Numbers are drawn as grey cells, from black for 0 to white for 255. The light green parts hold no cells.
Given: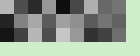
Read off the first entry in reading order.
183
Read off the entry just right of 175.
104
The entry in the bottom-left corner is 22
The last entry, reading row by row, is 110
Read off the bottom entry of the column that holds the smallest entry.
198
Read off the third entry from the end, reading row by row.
50
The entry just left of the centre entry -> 91
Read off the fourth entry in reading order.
152

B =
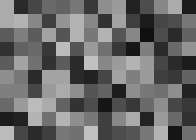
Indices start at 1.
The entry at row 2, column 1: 171
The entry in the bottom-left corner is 187
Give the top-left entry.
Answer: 171
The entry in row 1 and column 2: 42
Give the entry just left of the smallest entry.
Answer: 135
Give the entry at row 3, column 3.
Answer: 92
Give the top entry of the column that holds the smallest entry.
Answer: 77
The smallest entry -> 16
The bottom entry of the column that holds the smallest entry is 120
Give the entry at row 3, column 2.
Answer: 127
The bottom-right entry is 113
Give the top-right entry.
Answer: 28
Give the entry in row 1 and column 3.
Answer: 70
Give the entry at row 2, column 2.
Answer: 179

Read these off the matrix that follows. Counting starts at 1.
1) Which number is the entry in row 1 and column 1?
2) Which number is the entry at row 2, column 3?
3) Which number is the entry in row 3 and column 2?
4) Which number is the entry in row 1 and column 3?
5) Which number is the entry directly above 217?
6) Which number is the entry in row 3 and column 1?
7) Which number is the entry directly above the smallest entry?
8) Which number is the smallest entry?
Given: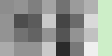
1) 141
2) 91
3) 114
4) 127
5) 177
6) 147
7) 84
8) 42

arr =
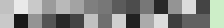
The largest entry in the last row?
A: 220
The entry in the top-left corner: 193
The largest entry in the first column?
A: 201
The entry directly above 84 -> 155
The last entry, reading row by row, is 97
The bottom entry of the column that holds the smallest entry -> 25
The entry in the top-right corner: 68
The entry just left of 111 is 193
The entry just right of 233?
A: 201

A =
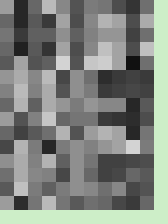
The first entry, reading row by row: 156
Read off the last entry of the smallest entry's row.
111
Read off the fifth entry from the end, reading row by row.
111
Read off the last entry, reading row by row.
103
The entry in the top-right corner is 111
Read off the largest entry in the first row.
186
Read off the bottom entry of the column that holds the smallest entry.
58
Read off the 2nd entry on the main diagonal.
39
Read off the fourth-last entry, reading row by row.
103
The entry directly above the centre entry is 143
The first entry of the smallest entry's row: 89
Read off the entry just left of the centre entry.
149
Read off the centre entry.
123
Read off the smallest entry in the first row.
39
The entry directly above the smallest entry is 77
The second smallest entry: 33
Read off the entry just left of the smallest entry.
163
